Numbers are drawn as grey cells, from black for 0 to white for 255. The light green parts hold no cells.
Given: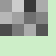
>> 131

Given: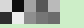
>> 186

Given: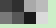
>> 187

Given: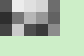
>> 98

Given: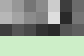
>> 117

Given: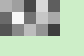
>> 169
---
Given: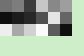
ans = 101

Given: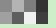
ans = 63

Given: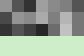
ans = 118

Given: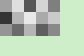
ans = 202

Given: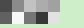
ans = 226

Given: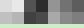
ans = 126
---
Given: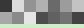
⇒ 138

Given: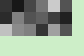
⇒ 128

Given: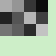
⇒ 85

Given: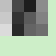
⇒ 51

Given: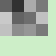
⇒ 99

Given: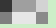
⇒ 230
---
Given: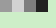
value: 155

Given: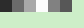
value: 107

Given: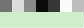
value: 115

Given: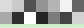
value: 69

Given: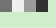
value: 155

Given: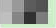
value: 92

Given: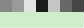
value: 103

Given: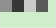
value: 144

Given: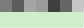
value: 102
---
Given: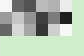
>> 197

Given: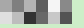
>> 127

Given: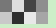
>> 222

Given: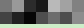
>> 153

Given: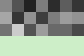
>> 53

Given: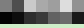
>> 78

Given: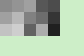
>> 184

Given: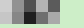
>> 146
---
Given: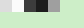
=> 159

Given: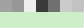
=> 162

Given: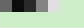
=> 101

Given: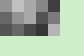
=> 123

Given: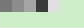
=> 141

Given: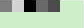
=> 105

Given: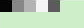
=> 135

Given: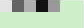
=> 153

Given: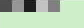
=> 128

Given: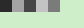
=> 123
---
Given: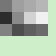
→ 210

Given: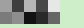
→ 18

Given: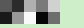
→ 249

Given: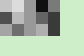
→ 153

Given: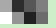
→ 33

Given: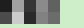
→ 42

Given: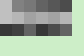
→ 162

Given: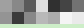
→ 136
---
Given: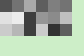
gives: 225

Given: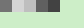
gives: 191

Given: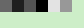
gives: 152

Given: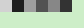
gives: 158

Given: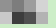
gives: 201

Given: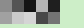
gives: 202

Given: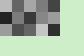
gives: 187

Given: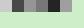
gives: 159

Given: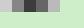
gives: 186
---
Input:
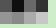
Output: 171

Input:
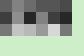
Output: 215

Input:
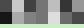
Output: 107

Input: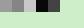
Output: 8

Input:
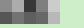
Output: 104

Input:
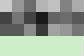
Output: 150

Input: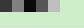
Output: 86

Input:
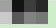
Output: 130

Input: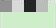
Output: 37

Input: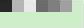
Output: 127
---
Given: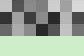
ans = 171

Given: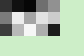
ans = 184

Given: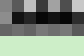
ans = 110

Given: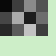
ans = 91

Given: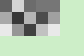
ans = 150

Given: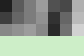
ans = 145

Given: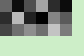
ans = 111
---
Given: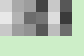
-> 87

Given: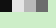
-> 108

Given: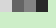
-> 40

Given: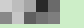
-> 106

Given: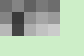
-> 109

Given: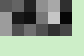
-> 47

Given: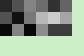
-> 100
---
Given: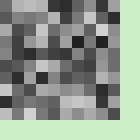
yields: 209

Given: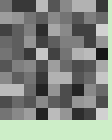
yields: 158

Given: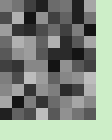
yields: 76

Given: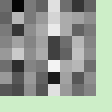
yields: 142

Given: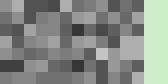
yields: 133

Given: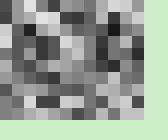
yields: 174
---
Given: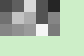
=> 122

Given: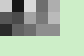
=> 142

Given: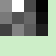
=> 32

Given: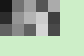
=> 73

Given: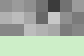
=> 134

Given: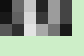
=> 25

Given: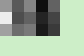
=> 58
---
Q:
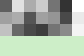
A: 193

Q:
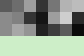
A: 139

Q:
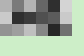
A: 146

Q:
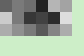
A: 172

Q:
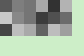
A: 69

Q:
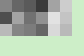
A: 185
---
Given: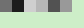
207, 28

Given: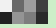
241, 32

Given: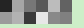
231, 36

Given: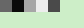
237, 10

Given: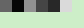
218, 6

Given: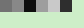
201, 14

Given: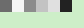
245, 34
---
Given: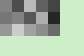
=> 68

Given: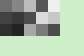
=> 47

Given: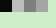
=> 127

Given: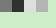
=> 121

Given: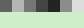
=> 68

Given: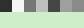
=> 70

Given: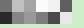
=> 74
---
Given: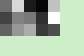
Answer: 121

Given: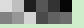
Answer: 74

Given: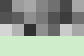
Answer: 82

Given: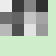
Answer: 99

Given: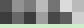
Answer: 71

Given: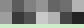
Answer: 179

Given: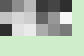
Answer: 100

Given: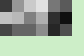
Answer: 175
